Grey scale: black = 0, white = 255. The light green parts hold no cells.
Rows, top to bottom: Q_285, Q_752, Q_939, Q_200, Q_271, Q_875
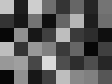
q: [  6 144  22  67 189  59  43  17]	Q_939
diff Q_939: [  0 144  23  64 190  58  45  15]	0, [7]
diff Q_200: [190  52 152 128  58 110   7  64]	5, [102]
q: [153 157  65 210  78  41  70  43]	Q_271
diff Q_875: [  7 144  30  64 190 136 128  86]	2, [23]
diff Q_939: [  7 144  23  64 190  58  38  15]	6, [45]
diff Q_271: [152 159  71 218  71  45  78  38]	4, [78]

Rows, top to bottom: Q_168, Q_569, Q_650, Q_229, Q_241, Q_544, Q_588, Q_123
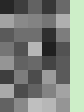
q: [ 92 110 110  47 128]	Q_650
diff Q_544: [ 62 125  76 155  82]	4, [90]

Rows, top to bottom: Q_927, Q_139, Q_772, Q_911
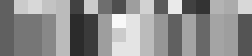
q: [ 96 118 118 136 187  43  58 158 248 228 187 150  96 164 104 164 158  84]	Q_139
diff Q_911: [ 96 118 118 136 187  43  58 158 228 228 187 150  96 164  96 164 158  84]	14, [104]
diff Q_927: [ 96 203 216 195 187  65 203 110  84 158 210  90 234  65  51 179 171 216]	8, [78]
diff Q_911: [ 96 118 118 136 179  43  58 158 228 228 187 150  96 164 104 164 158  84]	4, [187]
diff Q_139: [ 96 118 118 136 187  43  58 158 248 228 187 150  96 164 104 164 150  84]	16, [158]

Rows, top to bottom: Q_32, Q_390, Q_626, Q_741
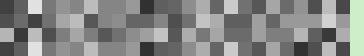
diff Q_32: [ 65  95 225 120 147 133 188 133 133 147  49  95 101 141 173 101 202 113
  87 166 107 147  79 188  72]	9, [153]
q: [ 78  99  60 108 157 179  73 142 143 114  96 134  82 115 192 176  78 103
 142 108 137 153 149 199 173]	Q_390

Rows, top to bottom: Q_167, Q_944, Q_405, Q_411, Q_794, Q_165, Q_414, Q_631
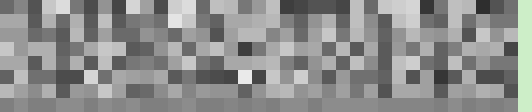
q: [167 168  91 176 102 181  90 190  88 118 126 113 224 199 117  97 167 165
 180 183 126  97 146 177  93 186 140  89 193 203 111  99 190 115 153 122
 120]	Q_944
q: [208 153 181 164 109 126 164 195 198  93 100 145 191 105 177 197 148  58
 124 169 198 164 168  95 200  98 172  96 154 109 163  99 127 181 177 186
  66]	Q_411
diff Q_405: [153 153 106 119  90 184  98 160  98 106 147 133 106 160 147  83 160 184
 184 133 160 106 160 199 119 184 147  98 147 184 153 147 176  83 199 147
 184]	8, [106]

